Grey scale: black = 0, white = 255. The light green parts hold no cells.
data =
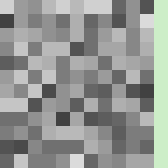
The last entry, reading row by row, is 166
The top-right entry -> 83
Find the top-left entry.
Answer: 208
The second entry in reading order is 155
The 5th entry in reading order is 208
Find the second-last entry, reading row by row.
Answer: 166
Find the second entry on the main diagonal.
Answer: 155
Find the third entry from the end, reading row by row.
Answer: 135
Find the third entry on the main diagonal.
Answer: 166
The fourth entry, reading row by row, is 185
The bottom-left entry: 102
